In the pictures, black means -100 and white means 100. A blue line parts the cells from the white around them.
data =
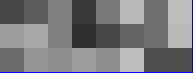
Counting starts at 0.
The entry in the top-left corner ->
-45
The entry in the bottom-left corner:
-17
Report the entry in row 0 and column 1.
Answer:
-28
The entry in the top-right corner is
49
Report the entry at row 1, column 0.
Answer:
22
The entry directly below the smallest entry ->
22

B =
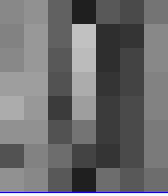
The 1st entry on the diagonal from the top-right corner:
-9
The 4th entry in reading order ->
-76
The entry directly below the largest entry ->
46
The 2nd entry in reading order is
13
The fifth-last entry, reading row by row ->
-31
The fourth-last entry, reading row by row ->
-76
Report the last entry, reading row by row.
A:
-15
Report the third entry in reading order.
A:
-25
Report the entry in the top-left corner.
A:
7
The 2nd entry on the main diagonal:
19
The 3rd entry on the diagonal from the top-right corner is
-65
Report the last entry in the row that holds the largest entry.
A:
7

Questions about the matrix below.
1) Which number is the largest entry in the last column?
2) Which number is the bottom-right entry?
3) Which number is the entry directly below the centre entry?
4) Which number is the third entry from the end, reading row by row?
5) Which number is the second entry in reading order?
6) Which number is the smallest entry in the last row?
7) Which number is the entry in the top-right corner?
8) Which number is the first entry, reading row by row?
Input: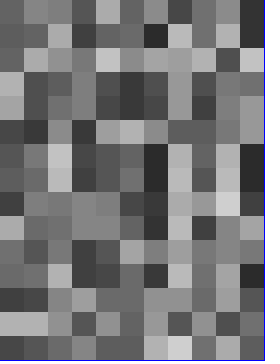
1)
52
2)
-27
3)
-44
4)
-12
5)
4
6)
-44
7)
-60
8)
-22

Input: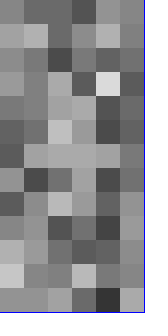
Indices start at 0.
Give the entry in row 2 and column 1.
-5
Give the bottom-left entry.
15
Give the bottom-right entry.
33
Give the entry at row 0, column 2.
-17
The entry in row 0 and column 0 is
5
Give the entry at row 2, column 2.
-41
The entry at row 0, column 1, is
-17
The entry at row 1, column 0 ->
27
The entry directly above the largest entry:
-23
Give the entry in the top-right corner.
5
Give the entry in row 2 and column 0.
10
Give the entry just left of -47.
-11
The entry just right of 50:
21
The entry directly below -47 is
-23
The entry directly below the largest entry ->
-35
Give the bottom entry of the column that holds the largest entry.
-59
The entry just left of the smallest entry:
-17
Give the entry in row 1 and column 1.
39
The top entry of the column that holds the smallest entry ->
15
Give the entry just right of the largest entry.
-29

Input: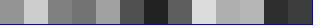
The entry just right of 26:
-37
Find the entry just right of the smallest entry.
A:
-26
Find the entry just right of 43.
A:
-64

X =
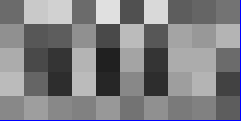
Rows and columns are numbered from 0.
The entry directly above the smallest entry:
-43
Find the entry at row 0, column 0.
-16
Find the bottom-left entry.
7
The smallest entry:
-75
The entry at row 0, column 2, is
64
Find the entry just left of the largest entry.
-16
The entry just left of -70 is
47
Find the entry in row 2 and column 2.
-59
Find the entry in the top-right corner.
-10
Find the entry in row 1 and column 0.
13
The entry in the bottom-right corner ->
-27
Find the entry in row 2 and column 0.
35
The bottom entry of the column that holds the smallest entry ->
19
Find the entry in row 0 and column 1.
58

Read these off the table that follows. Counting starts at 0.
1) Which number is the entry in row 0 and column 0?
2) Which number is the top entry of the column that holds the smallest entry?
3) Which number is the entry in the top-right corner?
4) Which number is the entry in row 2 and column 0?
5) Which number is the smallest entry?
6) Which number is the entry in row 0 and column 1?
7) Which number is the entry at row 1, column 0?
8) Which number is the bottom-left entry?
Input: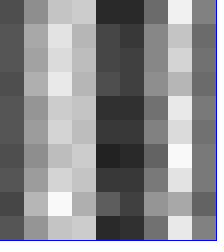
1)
-39
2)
-68
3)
1
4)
-33
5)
-73
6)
11
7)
-33
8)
-33
